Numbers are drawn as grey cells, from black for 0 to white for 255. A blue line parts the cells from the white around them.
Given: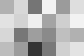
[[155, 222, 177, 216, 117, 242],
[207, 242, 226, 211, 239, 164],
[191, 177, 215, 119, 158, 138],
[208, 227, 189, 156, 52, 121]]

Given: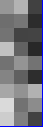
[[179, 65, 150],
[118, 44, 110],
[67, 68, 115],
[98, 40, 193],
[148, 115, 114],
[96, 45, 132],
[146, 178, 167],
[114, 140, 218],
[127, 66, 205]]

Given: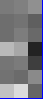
[[128, 144, 122],
[115, 95, 110],
[125, 105, 110],
[167, 35, 185],
[123, 62, 117],
[107, 138, 114],
[219, 101, 194]]

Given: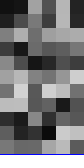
[[182, 35, 17, 21, 162, 81],
[183, 39, 31, 76, 121, 61],
[167, 172, 127, 175, 110, 159],
[94, 119, 60, 23, 107, 87],
[79, 61, 137, 77, 21, 39],
[150, 206, 161, 183, 130, 115],
[188, 113, 114, 210, 88, 207],
[25, 82, 188, 189, 87, 98],
[101, 87, 45, 26, 136, 48],
[203, 192, 94, 35, 50, 11],
[186, 91, 120, 104, 105, 166]]

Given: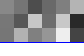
[[127, 180, 136, 117, 77, 105],
[200, 41, 119, 87, 199, 109],
[238, 68, 118, 178, 128, 150]]

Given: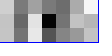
[[171, 246, 207, 122, 161, 122, 109],
[194, 182, 196, 104, 227, 4, 116],
[153, 195, 197, 116, 232, 84, 133]]

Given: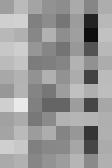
[[134, 173, 158, 186, 164, 146, 141, 170],
[35, 184, 207, 209, 128, 140, 118, 156],
[13, 193, 184, 176, 135, 177, 142, 159],
[83, 184, 199, 206, 150, 134, 116, 152],
[145, 172, 187, 196, 124, 127, 133, 178],
[66, 187, 168, 178, 146, 176, 146, 172],
[175, 189, 151, 179, 132, 119, 157, 192],
[70, 167, 207, 233, 128, 101, 101, 157],
[179, 175, 161, 171, 120, 138, 178, 181],
[53, 176, 164, 186, 156, 173, 132, 151],
[69, 171, 207, 200, 128, 136, 137, 166],
[138, 176, 170, 177, 134, 147, 157, 181]]
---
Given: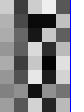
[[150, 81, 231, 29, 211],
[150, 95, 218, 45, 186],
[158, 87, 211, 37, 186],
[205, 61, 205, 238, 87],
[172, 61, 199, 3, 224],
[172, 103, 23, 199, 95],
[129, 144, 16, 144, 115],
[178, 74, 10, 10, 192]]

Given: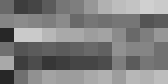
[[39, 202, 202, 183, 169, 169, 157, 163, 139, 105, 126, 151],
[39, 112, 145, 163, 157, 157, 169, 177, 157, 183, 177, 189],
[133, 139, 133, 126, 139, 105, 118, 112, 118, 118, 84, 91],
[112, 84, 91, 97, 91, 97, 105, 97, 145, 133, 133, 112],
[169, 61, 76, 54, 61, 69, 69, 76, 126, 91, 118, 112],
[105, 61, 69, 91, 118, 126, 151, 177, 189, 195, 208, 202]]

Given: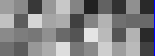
[[193, 92, 214, 165, 172, 64, 132, 179, 112, 105, 105],
[112, 92, 152, 172, 221, 119, 138, 206, 158, 186, 64],
[138, 125, 119, 144, 105, 84, 228, 186, 84, 179, 41],
[158, 138, 56, 152, 200, 132, 33, 98, 49, 144, 41]]

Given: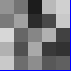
[[177, 80, 169, 57, 50],
[201, 109, 141, 88, 96],
[215, 102, 134, 177, 65],
[122, 161, 43, 73, 201],
[147, 116, 28, 185, 208]]

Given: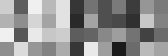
[[205, 93, 240, 185, 226, 54, 115, 79, 122, 60, 150, 122],
[240, 87, 233, 199, 205, 93, 100, 136, 158, 115, 66, 107],
[178, 142, 213, 164, 226, 41, 164, 79, 73, 48, 199, 130],
[142, 219, 150, 130, 171, 54, 233, 158, 26, 107, 185, 164]]

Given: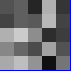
[[169, 190, 147, 16, 117],
[176, 203, 141, 45, 61],
[67, 95, 89, 184, 67],
[135, 103, 75, 163, 82],
[82, 95, 37, 176, 53]]
